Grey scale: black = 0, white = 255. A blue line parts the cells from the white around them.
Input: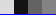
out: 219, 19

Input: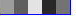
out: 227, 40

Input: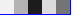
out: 241, 28

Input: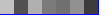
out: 194, 60

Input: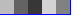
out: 211, 55

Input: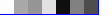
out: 253, 15

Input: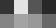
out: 227, 40

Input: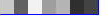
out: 242, 47
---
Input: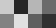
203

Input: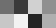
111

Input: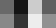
105

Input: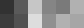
50

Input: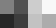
128

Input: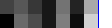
66

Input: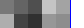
120

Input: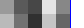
154

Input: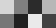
214

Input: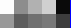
253
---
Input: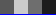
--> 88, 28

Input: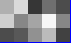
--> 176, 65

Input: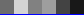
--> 108, 24

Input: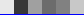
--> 232, 200

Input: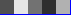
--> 80, 177

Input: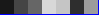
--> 24, 156

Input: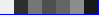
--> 239, 24

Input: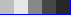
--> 190, 39
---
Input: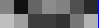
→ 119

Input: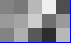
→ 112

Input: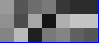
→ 196

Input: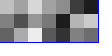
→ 181

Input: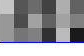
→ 162

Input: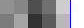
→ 91

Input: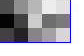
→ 110

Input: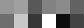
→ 13
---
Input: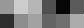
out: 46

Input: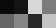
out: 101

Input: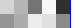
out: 149

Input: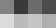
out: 219

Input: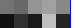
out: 16

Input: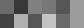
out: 67

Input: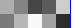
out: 121

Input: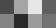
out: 132

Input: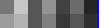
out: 156
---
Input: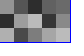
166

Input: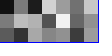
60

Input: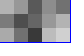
188

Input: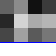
90

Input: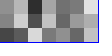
103

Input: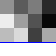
63

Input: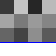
142

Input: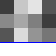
148
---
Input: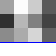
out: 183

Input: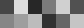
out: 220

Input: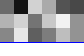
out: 210

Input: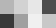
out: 210

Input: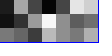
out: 50

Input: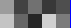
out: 66
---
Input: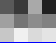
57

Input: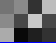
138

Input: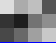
171

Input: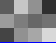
198

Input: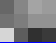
134

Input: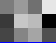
154

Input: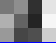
142

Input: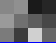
144

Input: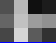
184
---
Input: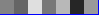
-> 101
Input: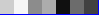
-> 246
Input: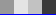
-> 228
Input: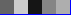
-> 204
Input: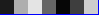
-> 174
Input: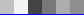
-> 244
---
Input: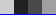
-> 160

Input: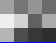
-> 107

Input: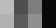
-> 8

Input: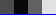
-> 226

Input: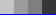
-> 54

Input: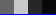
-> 9
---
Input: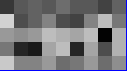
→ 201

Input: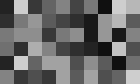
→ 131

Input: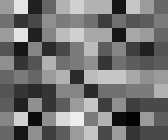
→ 102

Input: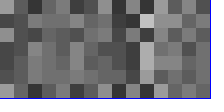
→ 155

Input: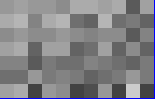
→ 161
